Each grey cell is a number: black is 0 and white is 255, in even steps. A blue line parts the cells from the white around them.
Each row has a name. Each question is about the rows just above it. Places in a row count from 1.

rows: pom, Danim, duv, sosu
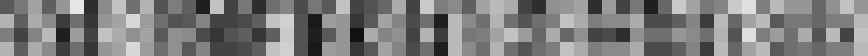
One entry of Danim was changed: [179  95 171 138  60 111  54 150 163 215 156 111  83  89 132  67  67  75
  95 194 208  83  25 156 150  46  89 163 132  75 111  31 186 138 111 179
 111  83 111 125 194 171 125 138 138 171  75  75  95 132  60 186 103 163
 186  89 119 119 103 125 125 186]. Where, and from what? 26, [54]
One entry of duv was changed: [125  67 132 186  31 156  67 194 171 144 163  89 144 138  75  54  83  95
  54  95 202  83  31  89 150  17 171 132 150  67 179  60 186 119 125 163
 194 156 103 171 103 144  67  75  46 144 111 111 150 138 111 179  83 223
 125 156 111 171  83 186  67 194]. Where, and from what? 29, [144]
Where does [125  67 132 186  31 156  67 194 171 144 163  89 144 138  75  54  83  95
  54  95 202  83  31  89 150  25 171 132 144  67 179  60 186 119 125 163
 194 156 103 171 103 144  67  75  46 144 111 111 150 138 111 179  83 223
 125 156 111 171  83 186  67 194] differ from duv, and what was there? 26, [17]
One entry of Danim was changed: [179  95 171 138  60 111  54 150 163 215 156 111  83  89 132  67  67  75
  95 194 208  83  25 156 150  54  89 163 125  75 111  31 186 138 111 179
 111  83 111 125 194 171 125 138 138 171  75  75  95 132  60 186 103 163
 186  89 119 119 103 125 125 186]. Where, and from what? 29, [132]
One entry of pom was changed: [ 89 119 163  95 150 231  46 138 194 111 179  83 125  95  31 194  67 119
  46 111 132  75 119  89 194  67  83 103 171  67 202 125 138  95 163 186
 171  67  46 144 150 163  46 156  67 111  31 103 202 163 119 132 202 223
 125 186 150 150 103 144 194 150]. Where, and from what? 46, [119]
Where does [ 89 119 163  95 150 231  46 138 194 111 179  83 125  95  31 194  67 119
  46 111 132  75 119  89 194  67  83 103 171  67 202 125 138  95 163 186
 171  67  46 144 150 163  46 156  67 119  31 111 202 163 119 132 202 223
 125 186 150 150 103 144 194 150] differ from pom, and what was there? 48, [103]
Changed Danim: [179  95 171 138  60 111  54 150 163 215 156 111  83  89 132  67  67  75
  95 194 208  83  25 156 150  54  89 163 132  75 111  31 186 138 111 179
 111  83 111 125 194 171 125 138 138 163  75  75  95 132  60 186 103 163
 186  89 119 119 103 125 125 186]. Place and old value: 46, [171]

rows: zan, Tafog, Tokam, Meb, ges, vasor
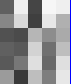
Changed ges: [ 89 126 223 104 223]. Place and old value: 2, [119]
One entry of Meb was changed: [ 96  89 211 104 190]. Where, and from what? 4, [112]
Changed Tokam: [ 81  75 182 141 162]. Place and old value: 5, [170]

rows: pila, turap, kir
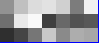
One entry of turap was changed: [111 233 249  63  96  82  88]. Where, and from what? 5, [104]
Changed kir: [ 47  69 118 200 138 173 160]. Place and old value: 7, [167]

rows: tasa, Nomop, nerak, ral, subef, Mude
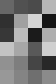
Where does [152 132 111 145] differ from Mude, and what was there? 4, [139]
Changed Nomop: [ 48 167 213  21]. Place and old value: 2, [160]

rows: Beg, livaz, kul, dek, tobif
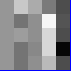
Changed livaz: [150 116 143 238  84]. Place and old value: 4, [246]
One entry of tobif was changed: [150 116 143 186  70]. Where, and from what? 5, [77]
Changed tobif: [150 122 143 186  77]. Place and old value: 2, [116]

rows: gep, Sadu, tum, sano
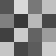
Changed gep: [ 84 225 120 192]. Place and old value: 2, [217]
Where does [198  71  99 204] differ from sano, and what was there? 3, [92]
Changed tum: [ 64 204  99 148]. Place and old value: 4, [156]

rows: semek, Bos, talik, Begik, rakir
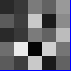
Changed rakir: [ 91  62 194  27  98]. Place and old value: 3, [201]
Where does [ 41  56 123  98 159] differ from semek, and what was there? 5, [153]

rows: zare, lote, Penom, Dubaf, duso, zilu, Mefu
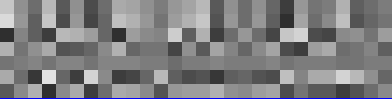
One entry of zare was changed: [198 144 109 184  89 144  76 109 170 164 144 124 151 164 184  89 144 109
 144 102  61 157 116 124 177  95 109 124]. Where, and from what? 22, [151]
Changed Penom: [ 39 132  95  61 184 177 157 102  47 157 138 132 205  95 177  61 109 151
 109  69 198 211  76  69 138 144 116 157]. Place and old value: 1, [47]

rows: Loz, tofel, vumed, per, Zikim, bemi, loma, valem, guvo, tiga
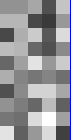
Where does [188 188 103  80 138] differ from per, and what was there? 2, [182]
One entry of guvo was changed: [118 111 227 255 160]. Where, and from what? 3, [219]
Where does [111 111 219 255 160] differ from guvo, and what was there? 1, [118]
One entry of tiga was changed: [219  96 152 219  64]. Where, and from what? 1, [227]
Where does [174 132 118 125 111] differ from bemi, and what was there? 4, [132]
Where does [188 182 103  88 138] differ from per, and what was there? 4, [80]
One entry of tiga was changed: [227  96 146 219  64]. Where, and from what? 3, [152]

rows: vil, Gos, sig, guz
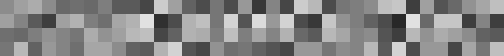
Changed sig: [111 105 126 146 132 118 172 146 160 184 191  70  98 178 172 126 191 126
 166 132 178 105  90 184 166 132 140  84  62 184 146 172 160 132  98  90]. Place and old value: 34, [140]
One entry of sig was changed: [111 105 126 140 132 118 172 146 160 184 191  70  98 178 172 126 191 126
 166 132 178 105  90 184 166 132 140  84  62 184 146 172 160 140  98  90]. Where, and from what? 4, [146]
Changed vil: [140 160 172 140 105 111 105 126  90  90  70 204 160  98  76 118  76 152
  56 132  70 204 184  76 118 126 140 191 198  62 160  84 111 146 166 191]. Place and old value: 33, [105]
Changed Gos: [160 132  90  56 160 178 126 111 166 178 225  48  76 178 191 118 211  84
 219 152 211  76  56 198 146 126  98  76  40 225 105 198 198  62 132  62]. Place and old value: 4, [62]
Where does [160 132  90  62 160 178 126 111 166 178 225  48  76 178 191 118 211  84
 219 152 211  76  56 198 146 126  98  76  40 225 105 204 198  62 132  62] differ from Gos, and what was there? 32, [198]
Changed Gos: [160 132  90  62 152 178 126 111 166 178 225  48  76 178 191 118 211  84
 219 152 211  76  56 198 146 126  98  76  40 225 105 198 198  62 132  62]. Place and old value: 5, [160]
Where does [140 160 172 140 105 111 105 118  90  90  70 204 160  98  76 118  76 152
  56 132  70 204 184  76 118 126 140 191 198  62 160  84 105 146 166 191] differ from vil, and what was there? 8, [126]

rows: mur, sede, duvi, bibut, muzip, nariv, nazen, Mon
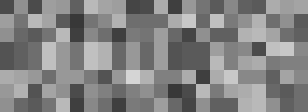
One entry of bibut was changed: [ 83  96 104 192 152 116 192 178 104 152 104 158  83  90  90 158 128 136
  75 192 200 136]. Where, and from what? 3, [110]
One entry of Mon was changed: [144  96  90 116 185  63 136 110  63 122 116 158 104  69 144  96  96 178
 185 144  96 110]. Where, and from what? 2, [104]
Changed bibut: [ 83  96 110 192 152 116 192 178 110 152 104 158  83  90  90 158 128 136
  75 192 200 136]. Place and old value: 9, [104]
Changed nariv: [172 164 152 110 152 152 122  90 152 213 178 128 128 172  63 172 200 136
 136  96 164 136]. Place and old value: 8, [83]

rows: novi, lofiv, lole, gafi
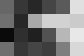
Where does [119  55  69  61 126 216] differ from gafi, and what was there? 1, [111]
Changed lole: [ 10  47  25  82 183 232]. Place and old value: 3, [32]
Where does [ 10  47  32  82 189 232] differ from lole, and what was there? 5, [183]
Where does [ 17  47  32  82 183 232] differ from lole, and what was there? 1, [10]
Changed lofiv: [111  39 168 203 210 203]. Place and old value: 4, [210]
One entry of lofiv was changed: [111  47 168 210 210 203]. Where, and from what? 2, [39]
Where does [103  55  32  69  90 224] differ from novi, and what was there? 3, [39]

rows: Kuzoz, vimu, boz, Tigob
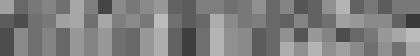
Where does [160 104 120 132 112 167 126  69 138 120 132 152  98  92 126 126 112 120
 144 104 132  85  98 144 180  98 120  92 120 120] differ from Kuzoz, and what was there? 11, [138]
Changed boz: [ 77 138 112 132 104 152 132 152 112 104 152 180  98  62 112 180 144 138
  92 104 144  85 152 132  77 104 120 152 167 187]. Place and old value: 12, [173]
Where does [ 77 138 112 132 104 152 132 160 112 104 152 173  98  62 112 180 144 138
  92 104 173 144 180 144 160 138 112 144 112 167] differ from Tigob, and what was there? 8, [152]

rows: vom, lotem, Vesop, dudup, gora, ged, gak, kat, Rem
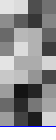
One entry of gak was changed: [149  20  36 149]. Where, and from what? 1, [157]
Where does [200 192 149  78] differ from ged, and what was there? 4, [72]
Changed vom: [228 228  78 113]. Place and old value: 2, [220]

